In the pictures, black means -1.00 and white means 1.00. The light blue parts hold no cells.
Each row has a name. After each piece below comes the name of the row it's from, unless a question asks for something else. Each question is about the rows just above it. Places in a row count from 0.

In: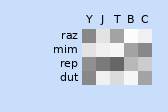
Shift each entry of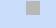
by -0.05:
[0.39]
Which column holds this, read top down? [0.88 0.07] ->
C
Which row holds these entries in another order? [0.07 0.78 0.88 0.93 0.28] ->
mim
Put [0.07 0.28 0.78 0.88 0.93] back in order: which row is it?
mim

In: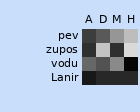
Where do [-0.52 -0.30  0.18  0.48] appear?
pev
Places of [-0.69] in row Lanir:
1 2 3

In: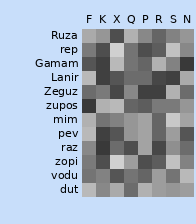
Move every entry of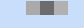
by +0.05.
[ 0.38 -0.10  0.44]
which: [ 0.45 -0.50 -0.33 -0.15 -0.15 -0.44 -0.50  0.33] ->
Lanir
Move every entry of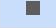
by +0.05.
[-0.22]
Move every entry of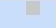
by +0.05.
[0.62]
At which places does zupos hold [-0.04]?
5 6
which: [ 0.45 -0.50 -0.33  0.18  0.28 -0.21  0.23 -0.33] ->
pev
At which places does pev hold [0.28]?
4

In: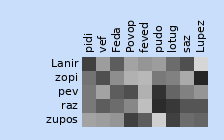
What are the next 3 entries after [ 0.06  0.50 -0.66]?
[-0.56 -0.33 -0.33]
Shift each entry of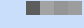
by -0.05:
[-0.32  0.23  0.12  0.18]
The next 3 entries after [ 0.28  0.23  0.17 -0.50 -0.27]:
[ 0.62 -0.50 -0.15]

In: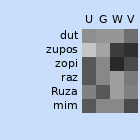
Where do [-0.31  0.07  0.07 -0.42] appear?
mim
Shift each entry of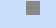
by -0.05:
[0.02]
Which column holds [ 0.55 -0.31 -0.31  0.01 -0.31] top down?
U
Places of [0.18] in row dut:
1 2

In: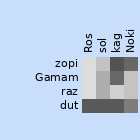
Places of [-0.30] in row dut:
0 1 2
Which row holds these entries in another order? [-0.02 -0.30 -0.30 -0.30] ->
dut
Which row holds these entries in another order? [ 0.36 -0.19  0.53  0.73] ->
Gamam
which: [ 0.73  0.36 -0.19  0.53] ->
Gamam
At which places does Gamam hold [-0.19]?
2
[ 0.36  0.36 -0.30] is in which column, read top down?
sol

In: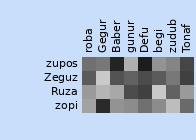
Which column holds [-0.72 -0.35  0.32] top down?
Baber
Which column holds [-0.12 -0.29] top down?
roba
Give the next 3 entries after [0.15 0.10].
[-0.12  0.10  0.48]

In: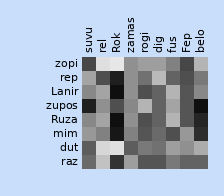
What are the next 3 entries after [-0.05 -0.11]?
[0.24 0.13 0.35]
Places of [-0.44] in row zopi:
0 7
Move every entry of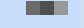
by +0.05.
[-0.12 -0.33  0.24]
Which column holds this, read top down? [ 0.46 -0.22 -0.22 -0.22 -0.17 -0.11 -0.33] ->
dig
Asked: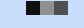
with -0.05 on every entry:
[-0.93  0.08 -0.43]
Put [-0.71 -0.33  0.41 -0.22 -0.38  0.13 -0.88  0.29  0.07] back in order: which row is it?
Ruza
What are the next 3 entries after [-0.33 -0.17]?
[-0.38  0.19 -0.65]

